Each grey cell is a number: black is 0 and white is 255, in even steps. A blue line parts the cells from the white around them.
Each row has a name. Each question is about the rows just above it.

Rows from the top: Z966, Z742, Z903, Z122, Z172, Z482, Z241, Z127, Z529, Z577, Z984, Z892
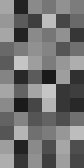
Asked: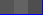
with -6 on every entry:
[79 93 72]
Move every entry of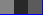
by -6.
[126  34  85]
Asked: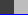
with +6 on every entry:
[ 68 195]

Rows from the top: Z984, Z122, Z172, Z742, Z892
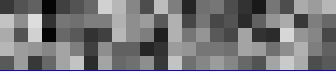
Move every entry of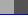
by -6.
[165  77]
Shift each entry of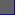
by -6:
[91]
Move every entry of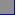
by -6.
[136]
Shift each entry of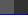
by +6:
[95 56]
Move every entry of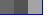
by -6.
[ 98  77 158]

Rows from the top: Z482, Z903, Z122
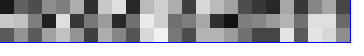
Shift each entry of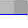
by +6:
[192 167]
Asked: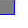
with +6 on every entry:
[132]
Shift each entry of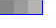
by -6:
[128 149 174]
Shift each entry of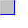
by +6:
[199]
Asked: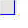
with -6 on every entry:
[222]

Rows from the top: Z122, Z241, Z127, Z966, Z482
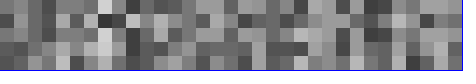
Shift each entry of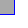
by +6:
[175]
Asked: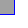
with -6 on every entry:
[155]

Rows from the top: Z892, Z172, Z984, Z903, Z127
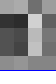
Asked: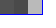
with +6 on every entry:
[ 88  80 192]
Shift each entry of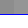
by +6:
[147 155]
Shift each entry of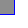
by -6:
[135]
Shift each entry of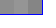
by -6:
[135 143 127]
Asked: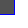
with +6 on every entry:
[88]

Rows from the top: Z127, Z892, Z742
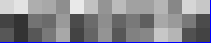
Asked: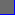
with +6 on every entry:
[113]
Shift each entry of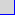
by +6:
[220]

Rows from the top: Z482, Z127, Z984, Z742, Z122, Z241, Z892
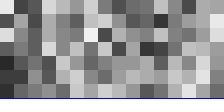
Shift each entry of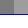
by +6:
[129 163]
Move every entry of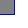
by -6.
[123]
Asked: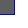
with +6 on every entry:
[100]
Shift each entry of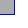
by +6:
[178]

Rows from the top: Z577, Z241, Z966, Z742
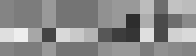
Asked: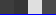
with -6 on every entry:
[ 55  47 217  68]
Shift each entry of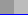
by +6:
[159 194]

